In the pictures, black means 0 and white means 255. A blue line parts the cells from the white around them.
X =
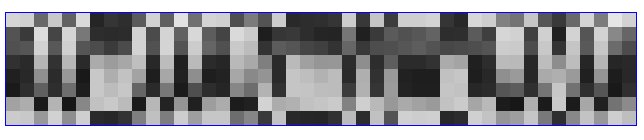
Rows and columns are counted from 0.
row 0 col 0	213
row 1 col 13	216
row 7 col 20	40
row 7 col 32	44
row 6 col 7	201
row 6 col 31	194
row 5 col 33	39
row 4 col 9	163
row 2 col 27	79
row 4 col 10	30
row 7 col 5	207
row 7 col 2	152
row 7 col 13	158
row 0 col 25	56
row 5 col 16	135
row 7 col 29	205
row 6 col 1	173
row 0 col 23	53
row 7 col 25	44
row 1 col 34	63
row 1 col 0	83
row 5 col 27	155
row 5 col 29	31
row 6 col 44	139
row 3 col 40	189
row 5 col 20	197
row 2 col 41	89
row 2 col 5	85
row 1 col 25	32
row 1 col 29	87
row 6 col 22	197
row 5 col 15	37
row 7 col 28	208
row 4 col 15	34
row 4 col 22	178

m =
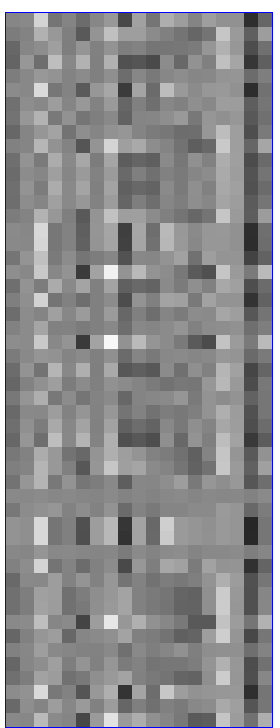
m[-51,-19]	134
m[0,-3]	145
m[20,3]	116
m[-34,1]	148
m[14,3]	151
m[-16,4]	130
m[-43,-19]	103
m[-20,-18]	130
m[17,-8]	147
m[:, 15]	[145, 198, 177, 192, 148, 153, 157, 144, 189, 201, 173, 170, 168, 164, 198, 152, 151, 148, 197, 168, 147, 166, 142, 195, 151, 181, 184, 140, 175, 167, 189, 197, 199, 142, 135, 154, 153, 153, 137, 147, 175, 203, 204, 194, 206, 144, 177, 204, 151, 169, 197]
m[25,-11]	87
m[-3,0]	140
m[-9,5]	121
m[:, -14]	[108, 89, 149, 178, 139, 90, 152, 117, 142, 85, 167, 154, 164, 151, 89, 95, 97, 117, 59, 164, 110, 155, 123, 58, 139, 175, 139, 117, 149, 163, 180, 104, 87, 118, 134, 141, 80, 79, 134, 108, 148, 125, 121, 68, 134, 130, 148, 121, 85, 154, 71]
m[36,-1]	118
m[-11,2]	136
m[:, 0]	[134, 124, 103, 100, 125, 139, 112, 115, 103, 129, 111, 107, 111, 110, 124, 138, 137, 117, 142, 111, 127, 109, 130, 141, 123, 108, 102, 120, 105, 111, 103, 120, 127, 115, 137, 120, 147, 147, 136, 129, 105, 112, 112, 137, 102, 129, 102, 112, 140, 105, 137]
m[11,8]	105
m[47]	[112, 125, 162, 156, 113, 121, 143, 153, 163, 129, 121, 116, 101, 99, 143, 204, 150, 79, 135]
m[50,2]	186
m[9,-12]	212
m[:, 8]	[72, 158, 126, 81, 109, 59, 102, 98, 150, 159, 93, 105, 96, 101, 158, 63, 65, 82, 147, 96, 77, 103, 109, 146, 107, 87, 139, 103, 116, 97, 80, 158, 159, 94, 131, 107, 54, 51, 123, 73, 116, 163, 164, 151, 163, 112, 123, 163, 52, 102, 154]
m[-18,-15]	147
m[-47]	[125, 136, 152, 147, 131, 139, 128, 143, 109, 135, 121, 135, 141, 134, 136, 148, 149, 108, 126]
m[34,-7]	138
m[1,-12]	192
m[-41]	[111, 147, 122, 172, 137, 167, 124, 165, 93, 101, 95, 138, 119, 144, 129, 173, 159, 76, 106]
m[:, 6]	[135, 148, 129, 128, 128, 151, 130, 127, 133, 148, 124, 130, 128, 130, 148, 149, 148, 125, 162, 128, 128, 128, 128, 163, 128, 127, 128, 131, 130, 129, 131, 148, 150, 125, 133, 130, 157, 157, 133, 129, 130, 142, 143, 157, 138, 130, 129, 143, 152, 129, 154]
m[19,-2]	78
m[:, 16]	[145, 154, 151, 165, 149, 145, 156, 151, 158, 158, 159, 157, 160, 157, 154, 145, 145, 148, 154, 160, 147, 158, 145, 155, 148, 161, 153, 147, 156, 157, 162, 149, 154, 152, 136, 149, 149, 149, 139, 148, 156, 152, 150, 156, 149, 144, 151, 150, 152, 159, 156]
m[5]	[139, 136, 218, 119, 131, 90, 151, 167, 59, 164, 107, 189, 153, 139, 151, 153, 145, 45, 113]
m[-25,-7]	120
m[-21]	[103, 150, 110, 190, 136, 180, 131, 176, 80, 88, 78, 143, 104, 147, 127, 189, 162, 57, 92]
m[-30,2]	132
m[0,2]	212

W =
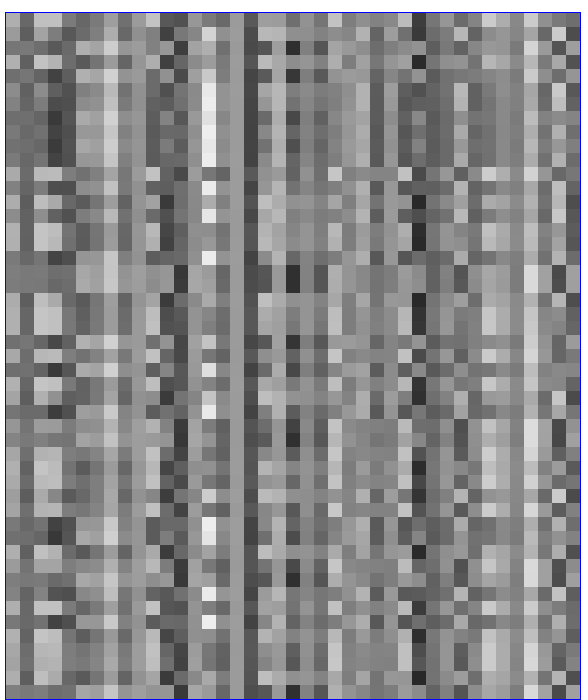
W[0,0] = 175
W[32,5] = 91
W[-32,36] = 126
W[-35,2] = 142
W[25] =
[111, 113, 99, 58, 86, 171, 164, 208, 142, 148, 95, 133, 87, 153, 223, 135, 155, 67, 106, 172, 72, 127, 97, 134, 155, 162, 92, 140, 95, 137, 89, 108, 142, 115, 119, 138, 123, 189, 130, 137, 134]
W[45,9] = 157
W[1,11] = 65
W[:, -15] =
[130, 100, 109, 119, 100, 92, 91, 92, 88, 91, 89, 132, 89, 115, 93, 125, 121, 88, 116, 115, 116, 126, 128, 102, 131, 92, 128, 106, 89, 128, 117, 131, 123, 131, 102, 130, 90, 92, 117, 129, 115, 91, 129, 88, 124, 131, 130, 116, 117]
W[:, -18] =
[194, 141, 164, 174, 147, 129, 127, 135, 126, 131, 126, 198, 127, 165, 129, 184, 177, 125, 175, 173, 167, 189, 191, 153, 197, 134, 190, 151, 128, 195, 182, 198, 182, 195, 146, 200, 126, 133, 170, 198, 173, 126, 193, 125, 184, 197, 199, 168, 176]
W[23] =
[112, 118, 102, 72, 97, 177, 165, 209, 150, 154, 112, 147, 70, 161, 195, 120, 155, 71, 87, 161, 53, 126, 87, 153, 155, 149, 102, 132, 121, 148, 91, 115, 113, 128, 138, 144, 122, 205, 146, 101, 155]
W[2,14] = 175
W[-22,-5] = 136
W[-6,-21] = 99
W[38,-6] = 165
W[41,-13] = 89
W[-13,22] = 110
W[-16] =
[170, 107, 186, 189, 125, 111, 126, 163, 118, 156, 193, 98, 74, 154, 119, 100, 154, 89, 147, 153, 103, 145, 111, 195, 128, 139, 131, 133, 192, 71, 116, 151, 99, 137, 205, 173, 137, 209, 150, 107, 117]
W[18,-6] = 156
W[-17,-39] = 196
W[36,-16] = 175
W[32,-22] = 165
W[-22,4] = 95
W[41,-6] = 140
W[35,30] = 114
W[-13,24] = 151
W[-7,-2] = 124
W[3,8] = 101
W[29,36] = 130
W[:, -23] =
[158, 184, 85, 186, 90, 165, 150, 106, 136, 114, 138, 145, 150, 190, 167, 179, 184, 139, 86, 84, 191, 172, 165, 87, 143, 106, 168, 190, 127, 109, 90, 136, 180, 147, 186, 135, 136, 111, 188, 116, 87, 155, 162, 134, 179, 142, 132, 190, 87]
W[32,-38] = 187
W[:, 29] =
[61, 58, 146, 43, 147, 81, 95, 136, 111, 130, 109, 74, 96, 41, 78, 45, 41, 108, 139, 142, 41, 51, 54, 148, 74, 137, 52, 48, 119, 110, 135, 82, 45, 71, 52, 83, 110, 133, 42, 101, 141, 91, 59, 111, 46, 77, 86, 40, 139]
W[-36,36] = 139
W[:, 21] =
[146, 143, 128, 149, 126, 138, 134, 127, 130, 127, 133, 145, 133, 148, 137, 148, 148, 131, 130, 129, 148, 148, 149, 126, 144, 127, 147, 144, 130, 137, 131, 143, 147, 145, 142, 143, 131, 129, 147, 139, 129, 133, 148, 131, 147, 145, 142, 149, 130]
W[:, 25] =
[143, 178, 142, 161, 152, 178, 178, 163, 172, 166, 175, 138, 176, 166, 179, 155, 159, 174, 136, 137, 166, 149, 145, 149, 137, 162, 150, 173, 171, 131, 134, 136, 155, 139, 176, 134, 175, 166, 163, 132, 137, 179, 144, 173, 153, 138, 135, 165, 135]
